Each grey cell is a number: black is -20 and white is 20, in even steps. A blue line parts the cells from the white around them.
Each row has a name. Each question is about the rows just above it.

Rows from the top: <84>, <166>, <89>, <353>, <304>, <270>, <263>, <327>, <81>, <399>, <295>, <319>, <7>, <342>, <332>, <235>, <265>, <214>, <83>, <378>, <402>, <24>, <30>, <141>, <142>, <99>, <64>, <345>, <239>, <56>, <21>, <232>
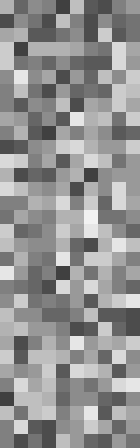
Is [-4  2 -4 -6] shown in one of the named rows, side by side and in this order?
yes
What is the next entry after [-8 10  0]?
[-8]
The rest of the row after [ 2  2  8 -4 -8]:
[ 8 16 10]

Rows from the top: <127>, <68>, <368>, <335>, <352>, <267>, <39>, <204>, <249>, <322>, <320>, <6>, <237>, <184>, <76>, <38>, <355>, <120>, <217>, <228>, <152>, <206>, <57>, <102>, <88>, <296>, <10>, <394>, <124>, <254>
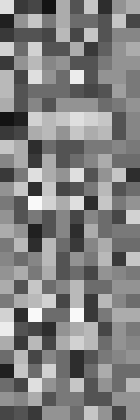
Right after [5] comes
[-1]
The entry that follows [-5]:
[3]

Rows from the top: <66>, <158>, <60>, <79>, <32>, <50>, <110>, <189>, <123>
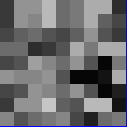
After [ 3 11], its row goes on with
[ -5  -7   9   9 -17]
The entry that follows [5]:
[1]
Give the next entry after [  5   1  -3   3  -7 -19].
[-1]

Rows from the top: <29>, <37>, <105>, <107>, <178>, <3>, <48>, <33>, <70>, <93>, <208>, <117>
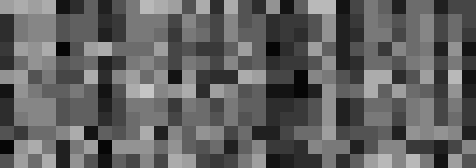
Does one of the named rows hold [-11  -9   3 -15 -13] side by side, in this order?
no
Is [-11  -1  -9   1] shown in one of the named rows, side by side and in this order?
no
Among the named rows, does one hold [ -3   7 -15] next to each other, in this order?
yes

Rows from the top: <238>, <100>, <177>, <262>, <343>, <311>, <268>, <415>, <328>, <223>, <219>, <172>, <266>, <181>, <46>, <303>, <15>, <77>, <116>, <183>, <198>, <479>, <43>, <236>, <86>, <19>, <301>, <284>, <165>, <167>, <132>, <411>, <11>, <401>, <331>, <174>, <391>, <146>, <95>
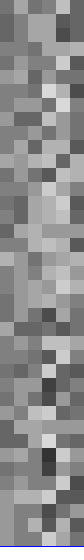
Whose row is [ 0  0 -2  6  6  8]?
<262>
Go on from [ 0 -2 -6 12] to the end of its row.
[0]
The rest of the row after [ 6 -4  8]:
[ 8 -6]
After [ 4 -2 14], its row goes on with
[0]
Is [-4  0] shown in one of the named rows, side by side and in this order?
yes
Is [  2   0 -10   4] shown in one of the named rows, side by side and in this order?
no

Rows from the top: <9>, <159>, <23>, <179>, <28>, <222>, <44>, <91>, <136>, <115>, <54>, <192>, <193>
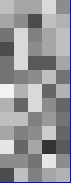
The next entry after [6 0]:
[2]
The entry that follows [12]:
[-4]
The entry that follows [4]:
[-2]

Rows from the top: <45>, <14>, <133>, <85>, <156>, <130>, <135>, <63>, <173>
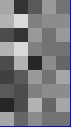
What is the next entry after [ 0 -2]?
[-2]
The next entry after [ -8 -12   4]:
[-2]
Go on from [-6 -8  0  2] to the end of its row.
[2]
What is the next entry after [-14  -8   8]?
[-4]
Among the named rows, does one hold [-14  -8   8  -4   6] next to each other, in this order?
yes
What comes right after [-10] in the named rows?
[-6]

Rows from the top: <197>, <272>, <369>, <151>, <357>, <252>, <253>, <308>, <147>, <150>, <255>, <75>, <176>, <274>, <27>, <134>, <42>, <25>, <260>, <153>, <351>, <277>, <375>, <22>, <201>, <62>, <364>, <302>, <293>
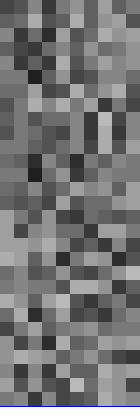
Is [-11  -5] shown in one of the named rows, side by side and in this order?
yes
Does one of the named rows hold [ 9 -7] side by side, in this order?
yes
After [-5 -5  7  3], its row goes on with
[5]

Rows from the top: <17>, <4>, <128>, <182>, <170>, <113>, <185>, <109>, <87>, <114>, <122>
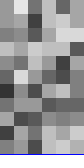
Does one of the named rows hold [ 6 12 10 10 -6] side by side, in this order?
yes
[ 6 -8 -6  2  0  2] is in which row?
<87>

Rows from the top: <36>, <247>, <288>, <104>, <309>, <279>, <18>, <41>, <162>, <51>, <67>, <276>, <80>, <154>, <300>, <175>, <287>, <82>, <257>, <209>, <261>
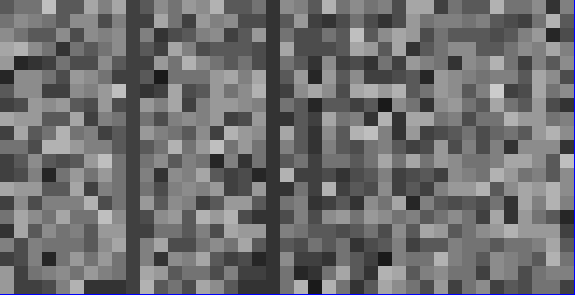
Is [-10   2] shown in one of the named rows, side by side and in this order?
yes
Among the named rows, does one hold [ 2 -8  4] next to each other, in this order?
no
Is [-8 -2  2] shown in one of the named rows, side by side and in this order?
yes
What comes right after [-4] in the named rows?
[-2]

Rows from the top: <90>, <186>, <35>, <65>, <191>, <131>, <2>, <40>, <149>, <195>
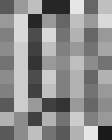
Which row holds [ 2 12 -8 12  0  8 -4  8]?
<131>
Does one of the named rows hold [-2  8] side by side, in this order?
yes

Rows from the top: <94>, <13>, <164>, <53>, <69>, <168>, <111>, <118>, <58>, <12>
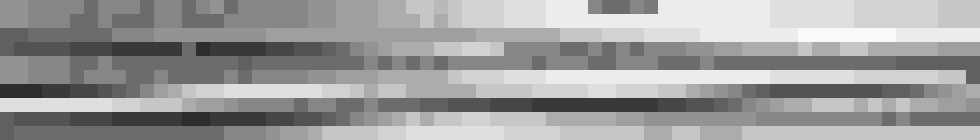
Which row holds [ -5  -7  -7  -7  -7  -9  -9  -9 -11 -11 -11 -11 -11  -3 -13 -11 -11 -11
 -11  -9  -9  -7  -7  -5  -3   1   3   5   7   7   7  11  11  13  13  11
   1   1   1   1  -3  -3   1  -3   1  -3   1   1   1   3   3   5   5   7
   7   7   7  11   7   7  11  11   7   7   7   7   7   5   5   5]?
<53>
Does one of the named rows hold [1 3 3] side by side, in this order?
yes
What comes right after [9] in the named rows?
[11]
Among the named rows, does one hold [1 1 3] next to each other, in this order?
yes
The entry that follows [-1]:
[17]

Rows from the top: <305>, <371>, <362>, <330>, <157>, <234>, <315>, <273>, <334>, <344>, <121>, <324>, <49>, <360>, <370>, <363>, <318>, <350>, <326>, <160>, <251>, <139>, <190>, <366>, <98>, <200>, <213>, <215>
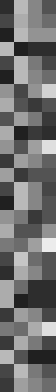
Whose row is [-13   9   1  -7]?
<305>
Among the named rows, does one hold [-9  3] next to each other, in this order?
yes
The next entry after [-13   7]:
[1]

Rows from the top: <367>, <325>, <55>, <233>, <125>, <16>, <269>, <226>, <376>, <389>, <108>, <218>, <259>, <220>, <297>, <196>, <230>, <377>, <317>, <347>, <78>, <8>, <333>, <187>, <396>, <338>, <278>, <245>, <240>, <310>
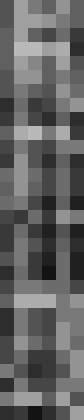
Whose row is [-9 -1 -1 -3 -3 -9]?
<78>
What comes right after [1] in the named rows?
[-5]
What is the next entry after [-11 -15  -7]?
[-15]
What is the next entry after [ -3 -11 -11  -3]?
[3]

